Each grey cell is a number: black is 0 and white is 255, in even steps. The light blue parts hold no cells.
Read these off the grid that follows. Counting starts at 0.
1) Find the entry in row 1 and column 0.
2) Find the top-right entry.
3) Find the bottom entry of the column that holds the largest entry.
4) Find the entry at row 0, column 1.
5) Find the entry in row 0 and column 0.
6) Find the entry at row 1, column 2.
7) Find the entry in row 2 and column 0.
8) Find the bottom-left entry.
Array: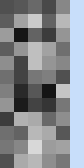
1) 93
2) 135
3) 184
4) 87
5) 80
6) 203
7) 156
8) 80

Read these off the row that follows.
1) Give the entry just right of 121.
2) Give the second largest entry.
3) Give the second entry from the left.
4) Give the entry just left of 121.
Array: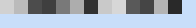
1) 173
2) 209
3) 187
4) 63

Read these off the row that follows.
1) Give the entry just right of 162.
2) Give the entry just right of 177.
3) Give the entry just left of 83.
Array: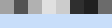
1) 83
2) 224
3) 162

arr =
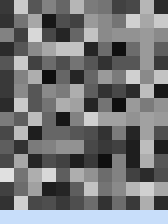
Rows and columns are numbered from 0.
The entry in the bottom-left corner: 50
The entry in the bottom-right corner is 43
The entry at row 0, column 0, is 57
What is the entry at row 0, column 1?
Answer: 202
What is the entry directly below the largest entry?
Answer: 65
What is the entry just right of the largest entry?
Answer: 116
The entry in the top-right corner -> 43
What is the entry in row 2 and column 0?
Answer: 130
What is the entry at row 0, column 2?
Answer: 86
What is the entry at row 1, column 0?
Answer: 50
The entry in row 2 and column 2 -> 216
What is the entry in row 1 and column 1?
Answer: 116
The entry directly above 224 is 72
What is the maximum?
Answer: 224

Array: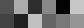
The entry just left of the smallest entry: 135
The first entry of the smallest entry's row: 81
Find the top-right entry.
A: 199
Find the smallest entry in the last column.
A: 149

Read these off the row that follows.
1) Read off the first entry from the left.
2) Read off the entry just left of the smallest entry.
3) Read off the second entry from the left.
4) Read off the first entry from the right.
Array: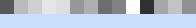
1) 88
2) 253
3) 187
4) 144

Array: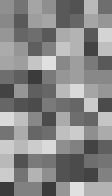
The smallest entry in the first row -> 82
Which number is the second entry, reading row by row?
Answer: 116
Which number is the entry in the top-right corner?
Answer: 110
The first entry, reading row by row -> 143
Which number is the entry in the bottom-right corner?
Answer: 179
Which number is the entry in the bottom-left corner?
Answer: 59
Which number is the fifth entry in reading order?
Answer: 89
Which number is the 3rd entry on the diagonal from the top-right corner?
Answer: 179
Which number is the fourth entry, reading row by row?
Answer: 143
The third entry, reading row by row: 165
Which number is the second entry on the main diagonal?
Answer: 89
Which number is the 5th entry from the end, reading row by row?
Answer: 59

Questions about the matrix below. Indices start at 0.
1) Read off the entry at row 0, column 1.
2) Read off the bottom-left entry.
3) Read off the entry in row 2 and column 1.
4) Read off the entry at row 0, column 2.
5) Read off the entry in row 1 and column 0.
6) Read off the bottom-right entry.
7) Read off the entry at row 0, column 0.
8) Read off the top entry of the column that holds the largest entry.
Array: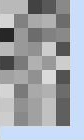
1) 185
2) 205
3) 153
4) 66
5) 212
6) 95
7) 185
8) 88

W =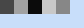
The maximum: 200
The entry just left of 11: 161
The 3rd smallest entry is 135

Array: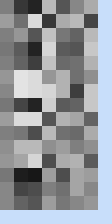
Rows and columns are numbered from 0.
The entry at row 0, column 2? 35
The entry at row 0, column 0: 127
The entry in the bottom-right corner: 150
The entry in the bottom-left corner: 135
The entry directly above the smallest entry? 213
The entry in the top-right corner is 171
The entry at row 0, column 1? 55
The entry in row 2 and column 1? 150
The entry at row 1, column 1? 112
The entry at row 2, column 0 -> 127
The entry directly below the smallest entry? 77
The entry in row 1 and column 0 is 157
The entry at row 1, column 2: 219
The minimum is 23
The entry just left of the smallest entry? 29
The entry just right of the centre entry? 91
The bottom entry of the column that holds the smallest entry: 85
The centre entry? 206
